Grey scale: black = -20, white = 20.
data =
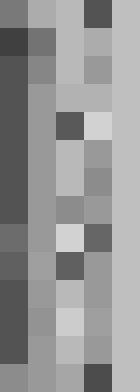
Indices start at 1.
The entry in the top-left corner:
-1
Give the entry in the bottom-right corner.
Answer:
10
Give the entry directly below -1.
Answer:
-10
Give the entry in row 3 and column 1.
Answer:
-7
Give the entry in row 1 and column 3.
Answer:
9
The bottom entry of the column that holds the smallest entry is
2
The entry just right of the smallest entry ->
-2
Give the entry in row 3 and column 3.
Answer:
9
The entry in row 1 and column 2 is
7
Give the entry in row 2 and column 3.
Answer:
9
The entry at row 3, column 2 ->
1

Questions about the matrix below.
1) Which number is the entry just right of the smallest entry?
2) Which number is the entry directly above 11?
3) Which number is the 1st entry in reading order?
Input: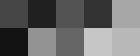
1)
3
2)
-12
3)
-9

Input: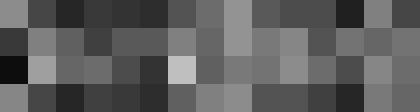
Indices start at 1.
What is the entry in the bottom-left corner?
1
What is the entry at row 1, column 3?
-14
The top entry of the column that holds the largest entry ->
-7
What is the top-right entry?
-9
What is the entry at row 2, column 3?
-5
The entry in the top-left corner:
2
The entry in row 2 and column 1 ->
-11
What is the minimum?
-18
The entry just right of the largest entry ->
-5
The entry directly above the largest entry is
0
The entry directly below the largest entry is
-5
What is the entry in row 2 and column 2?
0
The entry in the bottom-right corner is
-4

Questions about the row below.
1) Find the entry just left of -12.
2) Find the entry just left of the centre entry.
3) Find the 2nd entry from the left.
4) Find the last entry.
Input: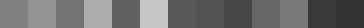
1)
-11
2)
11
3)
3
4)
-12
